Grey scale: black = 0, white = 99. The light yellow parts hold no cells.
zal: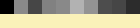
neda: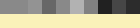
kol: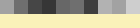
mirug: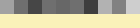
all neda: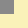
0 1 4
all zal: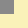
1 4
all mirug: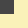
2

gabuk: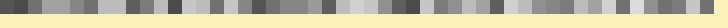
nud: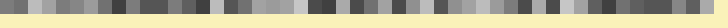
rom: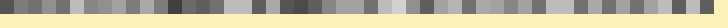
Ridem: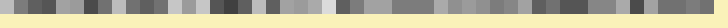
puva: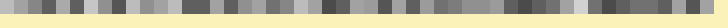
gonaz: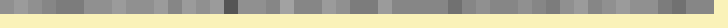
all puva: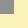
7 10 17 33 34
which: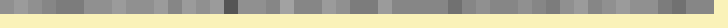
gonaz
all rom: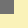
2 4 15 26 33 38 41 43 45
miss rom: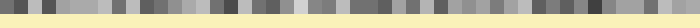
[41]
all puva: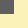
3 5 13 14 16 24 29 36 38 44 47
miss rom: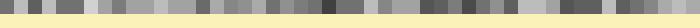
[70]

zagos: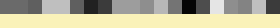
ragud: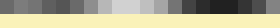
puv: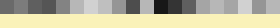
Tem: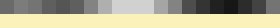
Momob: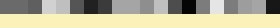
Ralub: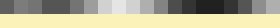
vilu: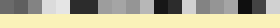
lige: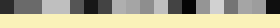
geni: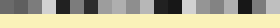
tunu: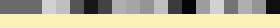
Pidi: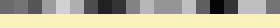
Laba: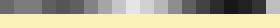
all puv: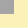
14 16
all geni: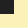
4 11
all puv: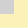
6 17
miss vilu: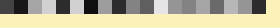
[85]
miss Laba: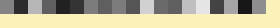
[77]

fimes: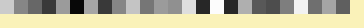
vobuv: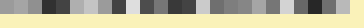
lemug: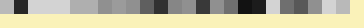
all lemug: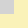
2 3 4 19 23
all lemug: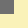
16 20

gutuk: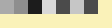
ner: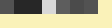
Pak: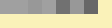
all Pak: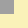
0 1 3
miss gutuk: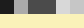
[55]
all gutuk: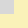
3
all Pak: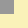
2 5
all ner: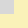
3
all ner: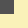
0 6

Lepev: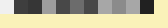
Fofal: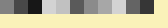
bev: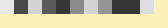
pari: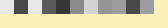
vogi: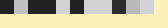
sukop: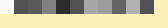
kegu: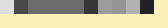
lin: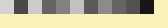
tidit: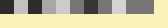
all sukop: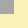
6
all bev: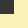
4 8 9
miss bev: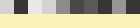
[86]
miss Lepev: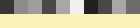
[24]
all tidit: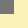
5 7 9 10
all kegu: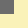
2 3 4 5
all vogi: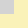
4 6 7 10

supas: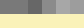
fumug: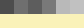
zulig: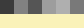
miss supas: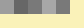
[54]
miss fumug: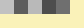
[47]
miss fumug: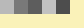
[43]
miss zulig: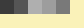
[50]

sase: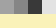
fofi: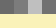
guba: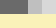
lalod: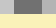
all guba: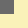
0 1
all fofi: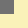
3
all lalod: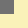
1 2

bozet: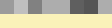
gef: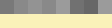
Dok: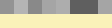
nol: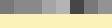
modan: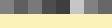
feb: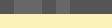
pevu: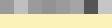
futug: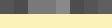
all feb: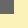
1 2 4
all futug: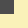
1 5
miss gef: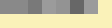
[44]
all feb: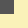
0 3 5 6 7
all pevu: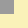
0 2 4

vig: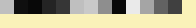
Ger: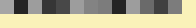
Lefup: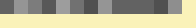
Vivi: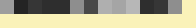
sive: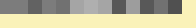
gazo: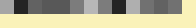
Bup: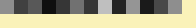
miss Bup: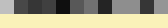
[10]
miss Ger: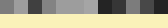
[41]
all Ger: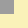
2 5 9
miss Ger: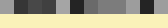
[51]

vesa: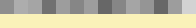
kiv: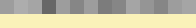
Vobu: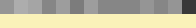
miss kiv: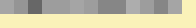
[48]
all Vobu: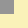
0 10 12
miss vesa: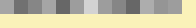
[55]
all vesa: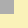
1
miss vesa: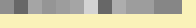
[44]

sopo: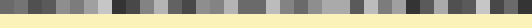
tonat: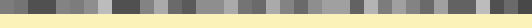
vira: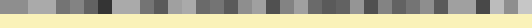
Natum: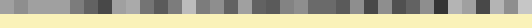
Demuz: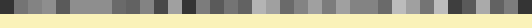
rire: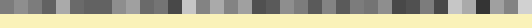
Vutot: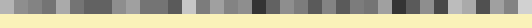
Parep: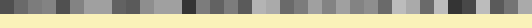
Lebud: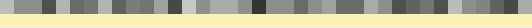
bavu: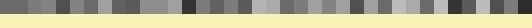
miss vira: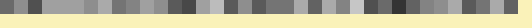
[58]
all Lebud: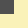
3 28 31
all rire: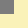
0 2 21 25 30
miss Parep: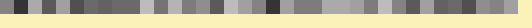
[28]
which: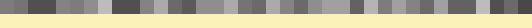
tonat
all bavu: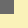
0 1 6 20 27 30
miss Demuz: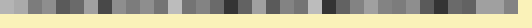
[24]

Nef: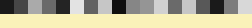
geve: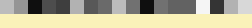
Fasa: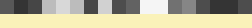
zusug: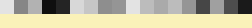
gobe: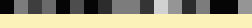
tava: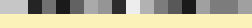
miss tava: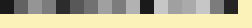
[92]
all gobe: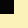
0 4 6 15 16
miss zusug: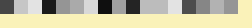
[55]

